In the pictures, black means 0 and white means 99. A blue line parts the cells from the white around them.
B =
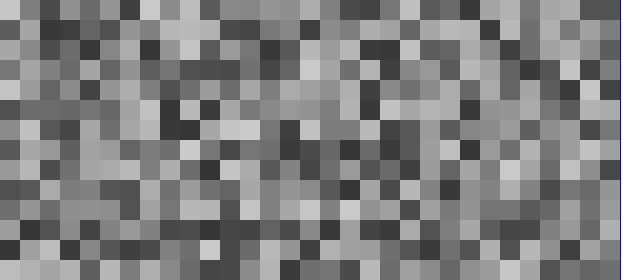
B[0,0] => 77
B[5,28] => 35
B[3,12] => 44
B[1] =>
[36, 64, 22, 24, 39, 31, 58, 50, 71, 72, 69, 29, 27, 47, 52, 24, 54, 49, 67, 63, 39, 65, 72, 70, 23, 72, 43, 68, 47, 62, 49]
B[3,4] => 64
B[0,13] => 58
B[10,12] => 76
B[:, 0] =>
[77, 36, 65, 46, 76, 31, 54, 34, 59, 31, 43, 61, 21, 73]
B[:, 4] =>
[41, 39, 22, 64, 26, 45, 65, 63, 64, 50, 56, 26, 52, 37]
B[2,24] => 52
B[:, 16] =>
[50, 54, 60, 64, 56, 49, 48, 40, 43, 34, 50, 22, 69, 45]
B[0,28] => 67
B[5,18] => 22
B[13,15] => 43
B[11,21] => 32
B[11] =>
[61, 21, 32, 54, 26, 51, 59, 50, 28, 30, 21, 27, 26, 38, 29, 53, 22, 62, 26, 23, 66, 32, 49, 65, 36, 27, 28, 50, 59, 40, 68]
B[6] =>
[54, 74, 34, 27, 65, 43, 65, 71, 22, 21, 65, 76, 79, 46, 24, 75, 48, 48, 72, 26, 34, 60, 35, 52, 54, 60, 37, 55, 61, 28, 46]
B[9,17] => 21
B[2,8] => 58
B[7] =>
[34, 65, 59, 37, 63, 60, 39, 48, 43, 79, 46, 28, 46, 43, 23, 29, 40, 21, 41, 23, 34, 61, 74, 21, 60, 43, 69, 45, 61, 75, 62]
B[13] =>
[73, 69, 64, 69, 37, 71, 48, 68, 53, 41, 27, 28, 54, 70, 23, 43, 45, 29, 72, 42, 62, 54, 40, 56, 60, 77, 64, 32, 45, 39, 43]
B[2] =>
[65, 53, 30, 42, 22, 52, 67, 21, 58, 76, 35, 60, 46, 22, 34, 71, 60, 71, 23, 22, 75, 36, 39, 66, 52, 24, 43, 63, 67, 54, 36]
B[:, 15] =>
[67, 24, 71, 78, 62, 57, 75, 29, 27, 54, 77, 53, 25, 43]
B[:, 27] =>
[65, 68, 63, 33, 36, 46, 55, 45, 41, 29, 40, 50, 56, 32]
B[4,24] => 66
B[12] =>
[21, 62, 73, 23, 52, 33, 25, 29, 50, 43, 78, 28, 41, 72, 58, 25, 69, 62, 61, 43, 33, 23, 44, 32, 68, 31, 71, 56, 24, 63, 49]
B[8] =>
[59, 71, 30, 44, 64, 66, 72, 49, 67, 42, 20, 76, 66, 34, 51, 27, 43, 60, 32, 41, 25, 60, 39, 64, 48, 78, 64, 41, 75, 55, 28]

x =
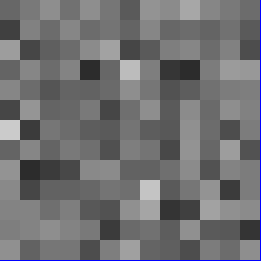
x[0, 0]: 40
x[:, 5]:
[46, 45, 63, 40, 41, 27, 35, 31, 54, 45, 32, 23, 49]
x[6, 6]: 45
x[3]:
[39, 52, 42, 51, 17, 40, 73, 49, 21, 17, 48, 60, 59]
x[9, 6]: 43
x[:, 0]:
[40, 25, 61, 39, 52, 27, 79, 39, 57, 53, 51, 49, 56]
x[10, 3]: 49
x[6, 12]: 48
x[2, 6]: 27
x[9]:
[53, 27, 38, 38, 40, 45, 43, 76, 35, 46, 57, 23, 48]
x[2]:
[61, 27, 37, 42, 54, 63, 27, 35, 49, 52, 42, 50, 30]
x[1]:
[25, 50, 42, 52, 42, 45, 39, 52, 40, 42, 39, 44, 35]
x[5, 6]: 43
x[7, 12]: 32
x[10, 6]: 56
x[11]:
[49, 51, 55, 51, 47, 23, 41, 44, 36, 56, 35, 34, 20]
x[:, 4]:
[55, 42, 54, 17, 38, 47, 36, 43, 53, 40, 34, 47, 30]
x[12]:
[56, 38, 46, 46, 30, 49, 62, 39, 37, 30, 48, 42, 55]
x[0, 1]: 47
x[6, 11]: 30
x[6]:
[79, 23, 46, 42, 36, 35, 45, 36, 34, 56, 42, 30, 48]
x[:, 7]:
[57, 52, 35, 49, 46, 55, 36, 45, 38, 76, 64, 44, 39]

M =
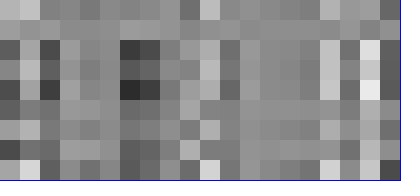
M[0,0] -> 70
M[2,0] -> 36
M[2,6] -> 23
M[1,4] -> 54
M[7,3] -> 61
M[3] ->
[52, 72, 37, 57, 49, 53, 34, 39, 53, 51, 72, 46, 58, 54, 52, 48, 75, 51, 77, 36]
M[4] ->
[30, 63, 24, 62, 52, 54, 17, 24, 47, 61, 67, 40, 60, 54, 53, 49, 77, 42, 91, 35]
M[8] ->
[64, 83, 37, 54, 44, 52, 35, 41, 55, 42, 82, 46, 58, 53, 49, 45, 81, 54, 77, 29]
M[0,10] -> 73
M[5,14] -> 56
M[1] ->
[61, 57, 59, 54, 54, 55, 60, 59, 57, 52, 56, 57, 54, 55, 55, 55, 54, 58, 51, 56]
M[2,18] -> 86
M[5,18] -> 68
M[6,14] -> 52
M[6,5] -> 54
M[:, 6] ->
[51, 60, 23, 34, 17, 41, 46, 36, 35]
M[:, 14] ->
[51, 55, 53, 52, 53, 56, 52, 57, 49]
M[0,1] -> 75
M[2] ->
[36, 64, 29, 60, 52, 54, 23, 29, 49, 59, 67, 43, 59, 54, 53, 50, 75, 44, 86, 37]
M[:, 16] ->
[69, 54, 75, 75, 77, 57, 67, 57, 81]
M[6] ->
[61, 69, 47, 54, 50, 54, 46, 49, 55, 48, 68, 51, 56, 54, 52, 50, 67, 55, 65, 43]
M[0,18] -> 61
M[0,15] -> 49
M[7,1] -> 44
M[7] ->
[29, 44, 41, 61, 60, 56, 36, 39, 49, 68, 48, 48, 57, 56, 57, 56, 57, 44, 71, 55]

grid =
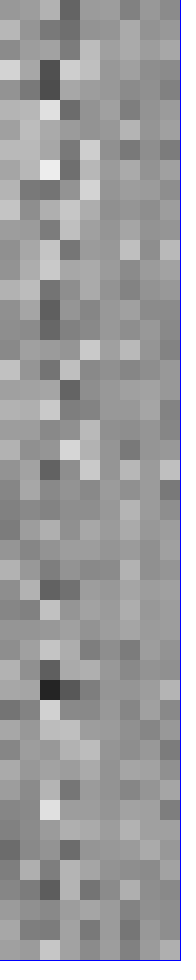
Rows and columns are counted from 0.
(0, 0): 59
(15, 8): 54
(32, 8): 57
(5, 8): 60
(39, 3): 46
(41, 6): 69
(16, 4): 53
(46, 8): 55
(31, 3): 62
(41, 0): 50
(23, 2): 38
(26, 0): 48
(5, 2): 87
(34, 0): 65
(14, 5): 57
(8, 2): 92
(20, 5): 59
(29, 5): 59
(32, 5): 55
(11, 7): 57
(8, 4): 71
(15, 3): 58
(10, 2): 68
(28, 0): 69
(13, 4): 66
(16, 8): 53
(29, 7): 61
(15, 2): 37
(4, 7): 56
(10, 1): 55
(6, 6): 70
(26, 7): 59
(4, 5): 59
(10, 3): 77
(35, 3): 53
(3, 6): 62
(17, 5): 62

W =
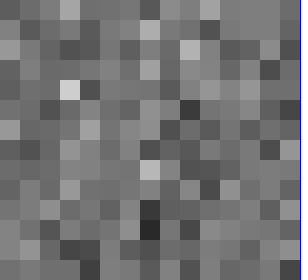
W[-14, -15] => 36
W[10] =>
[45, 48, 55, 42, 46, 38, 51, 22, 37, 38, 43, 45, 49, 37, 56]
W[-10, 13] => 43
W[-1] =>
[44, 47, 43, 43, 25, 49, 47, 35, 50, 32, 49, 40, 42, 47, 27]
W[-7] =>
[37, 32, 40, 57, 50, 42, 50, 31, 38, 34, 47, 42, 47, 30, 58]
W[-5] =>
[39, 48, 41, 59, 44, 43, 46, 50, 38, 52, 29, 56, 43, 48, 39]
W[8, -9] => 45
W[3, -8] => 62
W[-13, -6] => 44
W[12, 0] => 51
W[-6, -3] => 47
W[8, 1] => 40
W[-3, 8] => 46
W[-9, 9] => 23
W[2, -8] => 49
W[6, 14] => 39
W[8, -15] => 42
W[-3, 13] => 46
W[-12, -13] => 39
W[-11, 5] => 50
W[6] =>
[59, 40, 41, 45, 62, 45, 52, 55, 31, 42, 35, 45, 36, 43, 39]
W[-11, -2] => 30
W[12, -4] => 46
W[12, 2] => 40
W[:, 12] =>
[49, 49, 38, 50, 58, 52, 36, 47, 47, 43, 49, 47, 38, 42]
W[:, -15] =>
[36, 50, 59, 38, 37, 44, 59, 37, 42, 39, 45, 51, 51, 44]
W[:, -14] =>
[42, 35, 47, 49, 43, 42, 40, 32, 40, 48, 48, 44, 57, 47]

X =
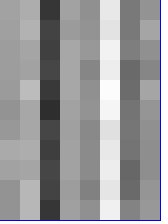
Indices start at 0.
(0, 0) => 63
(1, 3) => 60
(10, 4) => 56
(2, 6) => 49
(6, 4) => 53
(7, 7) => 55
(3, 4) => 52
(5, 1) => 65
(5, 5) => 95
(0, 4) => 56
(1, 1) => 69
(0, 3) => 63
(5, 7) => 58
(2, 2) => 25
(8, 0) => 63
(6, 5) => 87
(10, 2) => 21
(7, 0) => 66
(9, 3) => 61
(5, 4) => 57
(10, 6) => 51
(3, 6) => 41
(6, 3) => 62
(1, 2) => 26
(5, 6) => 45
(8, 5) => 92
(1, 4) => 57

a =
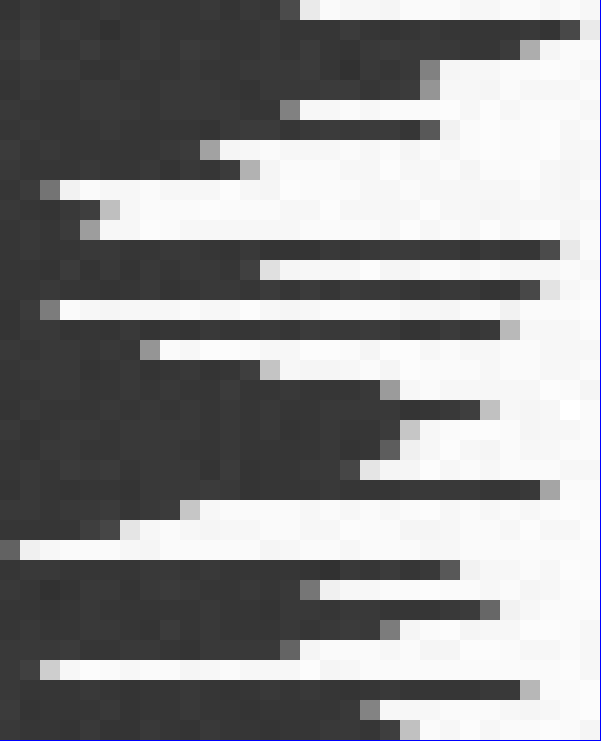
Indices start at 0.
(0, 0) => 20
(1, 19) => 20
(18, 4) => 20
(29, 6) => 20
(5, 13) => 21
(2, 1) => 24
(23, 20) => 95
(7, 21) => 97
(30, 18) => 22
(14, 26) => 28
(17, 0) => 22
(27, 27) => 97
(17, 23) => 96
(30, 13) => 20
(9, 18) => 96
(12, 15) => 20
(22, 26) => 96
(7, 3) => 21
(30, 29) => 97
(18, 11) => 21
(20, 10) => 21
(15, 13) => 96
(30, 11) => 21
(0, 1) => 22
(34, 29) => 98
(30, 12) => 21
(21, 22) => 97
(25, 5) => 23
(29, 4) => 22
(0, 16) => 97
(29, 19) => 97
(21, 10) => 21
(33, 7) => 97
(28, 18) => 21
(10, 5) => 74
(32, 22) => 95
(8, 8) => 20
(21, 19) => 23
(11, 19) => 96
